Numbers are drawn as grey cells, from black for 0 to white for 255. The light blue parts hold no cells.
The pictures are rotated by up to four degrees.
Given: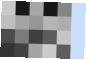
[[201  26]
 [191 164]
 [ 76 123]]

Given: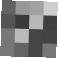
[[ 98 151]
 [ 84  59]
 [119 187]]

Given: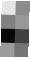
[[229 140]
 [129 152]
 [  9  65]]

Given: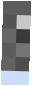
[[ 92  92]
 [ 84 199]
 [103  58]]

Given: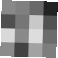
[[137 128]
 [ 79 118]
 [217 137]]

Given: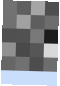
[[114  95]
 [113 161]
 [ 80  81]]

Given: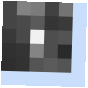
[[ 70 130]
 [ 69  74]
 [ 57  73]]

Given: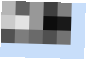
[[181  98]
 [203 227]
 [ 82 125]]
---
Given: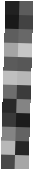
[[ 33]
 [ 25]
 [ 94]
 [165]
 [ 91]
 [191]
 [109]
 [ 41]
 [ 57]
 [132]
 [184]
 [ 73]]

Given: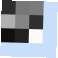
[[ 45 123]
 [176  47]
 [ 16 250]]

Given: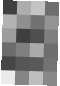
[[ 63 196]
 [179 114]
 [157  79]
 [108 171]
 [ 70  89]
 [235 190]]

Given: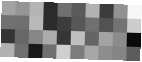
[[163 180 112 178 146]
 [113 185  61 112 115]
 [ 53 135  53 101 140]
 [177  25 207 167 133]]

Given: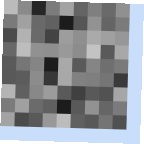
[[187  38 163 127 144]
 [122 105  28 146 123]
 [ 75 106 157 170 151]
 [104 145 153 195 168]
 [ 90 133 169 133 122]
 [ 89 140 168 127  58]
 [180 136  90  89 166]
 [123 107  28 146 123]
 [163  89 188  88  80]]

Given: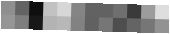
[[143  15 215  98 111 156]
 [150  24 184  97  78 118]]
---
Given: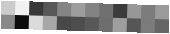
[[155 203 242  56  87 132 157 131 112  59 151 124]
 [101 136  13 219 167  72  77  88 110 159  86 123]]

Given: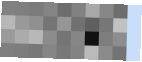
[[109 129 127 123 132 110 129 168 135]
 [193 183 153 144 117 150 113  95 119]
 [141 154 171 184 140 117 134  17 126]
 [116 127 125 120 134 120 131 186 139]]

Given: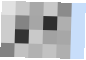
[[139 225 199 168 200]
 [175 205 132 166  46]
 [167 205  52 201 162]
 [175 130 193 178 194]]

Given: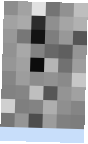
[[190 141 162 225 116 145]
 [177 162 170  44 143 165]
 [ 85 152 119  19 126 152]
 [149 146 168 130 104  95]
 [158 150 161  12 181 113]
 [199 134 157 141 146 138]
 [161 130 133 191  86 148]
 [133 208 127 131 174 143]
 [125 118 149  77 156 128]]

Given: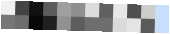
[[205 240  68  18  93 160 143 220  97 231  80]
 [ 90 118 109   8  32 145  93 110 110 218 229]]

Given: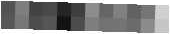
[[208  83 127  67  73  37  63 141 101 129  98 118]
 [198  88 119  77  85  19  76 126 114 116 107 140]]

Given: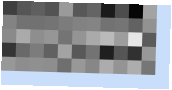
[[163  63  86  95  83 154  88 100  26  77   6]
 [146 131 114 113 116 124 130 132 114 117  98]
 [ 91 138 170 142 150 116 148 170 186 157 230]
 [152  53 105 124  97 163  88 115  31  85  49]
 [118 152 141 144 142 111 152 135 172 148 173]]
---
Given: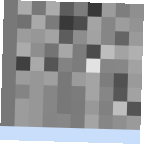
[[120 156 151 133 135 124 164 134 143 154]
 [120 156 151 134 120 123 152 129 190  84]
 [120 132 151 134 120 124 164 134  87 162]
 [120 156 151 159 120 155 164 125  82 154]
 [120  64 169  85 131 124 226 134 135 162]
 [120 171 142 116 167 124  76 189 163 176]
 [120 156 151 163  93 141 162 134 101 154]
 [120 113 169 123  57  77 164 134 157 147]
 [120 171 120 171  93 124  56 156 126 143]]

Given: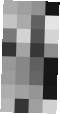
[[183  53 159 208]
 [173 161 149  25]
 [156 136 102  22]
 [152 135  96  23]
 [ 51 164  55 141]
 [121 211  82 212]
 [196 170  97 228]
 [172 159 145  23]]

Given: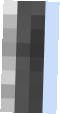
[[190  82  66]
 [160  83  64]
 [205  81  66]
 [181  84  58]
 [151  68  52]
 [161  85  54]
 [182  83  64]
 [224  80  84]]

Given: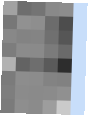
[[123 142 139 157 202]
 [126 139 138 139 144]
 [123 141 140 131 129]
 [178  99 110  90  45]
 [125 139 138 123 106]
 [136 131 132 112  86]
 [119 145 142 108  77]
 [162 110 116 137 141]]

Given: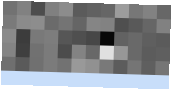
[[111  90 112 123 114 153 145 121  92 117  95 117]
 [132  63 113 123  76 131 104 224 151 105  92  95]
 [138  60 121 125  86  79  71   8  98 105  95  91]
 [122 139 141 107 116 101 133 130  79  89 102 129]
 [114 129  77 128 140  91  97 102 156 119 130 103]]

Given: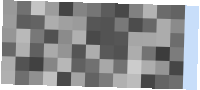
[[176 111 144 192  72 164  99 123 176 188  70 100 110]
 [172  83  65 134 183  97 113 168 114 204 173 149  70]
 [104 176  96 170 148  85 173  89  82 173 115  60 124]
 [150 185 120  81 139 176  73  83  86 166 167 172 109]
 [156  94  99 173 160 155  86  83 121  76 104 172 139]
 [153 113 196 156  68 132 118  92  72 129 179 107  99]]

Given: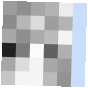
[[197 244 245 186 146]
 [167 220 244 168 153]
 [ 34 124 251  96 176]
 [168 143 171 187 244]
 [140 182 220 158 179]
 [157 143 166 179 236]]
